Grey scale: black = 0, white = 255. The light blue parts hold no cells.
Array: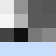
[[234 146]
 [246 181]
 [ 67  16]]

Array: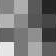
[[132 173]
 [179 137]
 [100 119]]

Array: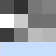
[[ 80  49]
 [255 203]
 [ 59 126]]

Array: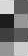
[[217  92]
 [ 28 150]
 [ 63  89]]

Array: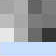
[[163 173]
 [188 168]
 [231 176]]

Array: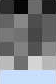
[[ 45   6]
 [ 99 135]
 [120 113]]

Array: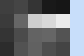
[[ 63  69]
 [ 59 102]
 [ 52  75]]
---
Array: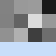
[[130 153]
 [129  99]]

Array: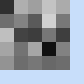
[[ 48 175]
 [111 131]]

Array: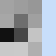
[[163 157]
 [167 110]]

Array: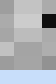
[[158 195]
 [171 204]]

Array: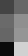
[[ 68 103]
 [106 143]]

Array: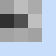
[[157 189]
 [ 48  81]]

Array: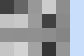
[[ 63 102]
 [195 200]]

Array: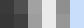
[[58 79]
 [55 64]]
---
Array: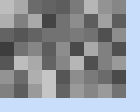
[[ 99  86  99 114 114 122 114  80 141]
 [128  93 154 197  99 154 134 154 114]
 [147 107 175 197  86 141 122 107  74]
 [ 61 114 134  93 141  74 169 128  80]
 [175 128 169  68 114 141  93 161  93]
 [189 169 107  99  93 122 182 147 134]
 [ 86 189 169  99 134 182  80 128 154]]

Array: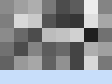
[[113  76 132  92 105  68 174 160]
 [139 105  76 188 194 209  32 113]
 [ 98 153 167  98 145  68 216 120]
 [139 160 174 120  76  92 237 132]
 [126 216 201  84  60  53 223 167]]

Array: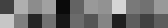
[[198 127  37 113  23 107  85 133  31  93  65  93]
 [ 65 175 140 161  10  99 153 146 213 121 113 153]]

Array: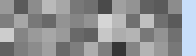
[[154  90 140 186 167 120 112  74 160 147  97  90 140]
 [ 97 126 140 160 105 126 173 126  53 133 180 154 120]
 [205 133 154 167 154 105  97 199 173 180 120 147 112]
 [126 167 120 105 147 133 147 213 186 112 192 112  90]]

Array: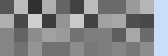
[[175  73 207  61 148 201  67 161 167  79  73]
 [133 100 140 161 154 114 126 126  94 167 107]
 [133 114 148 114 114 140 120 126 133 120 140]
 [ 86 187  48 175 100  67 187 107 107 154 181]]

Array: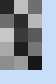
[[169  31 119]
 [111  45 184]
 [199  59  90]
 [141 155  23]
 [ 39 191 111]]

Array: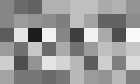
[[206  78 147 228 212 184  92 206 126 220]
 [134 107  99 177 177 191 191 170 177 147]
 [155 113 199 107 170 113 155 191 177 199]
 [163 119 119 107 119 184 155 147 184 126]
 [134 155 147 140 126 191 163  99  99 140]
 [ 92 228  28 241 134  63 241 170  78 249]]

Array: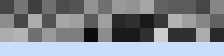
[[140  70 172  83 166 159  91 159  40  48  26  56 180 159 134  98]
 [ 70 118  63 112  76  83 147 112 153 147 166  98  91  91  70 134]
 [172 180 112 153 126 126  12 140  26  26  48 205  48  48 172  40]]

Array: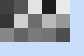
[[ 65  86 227  30 235]
 [135 100 122 116  78]
 [ 53 206 108 185 151]]
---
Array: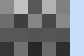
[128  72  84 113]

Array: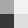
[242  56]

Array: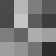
[ 90  91 100 158]

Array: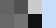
[203 115]

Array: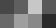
[ 88 137]

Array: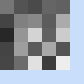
[ 97  92 212 158  70]

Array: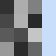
[128 177  90]
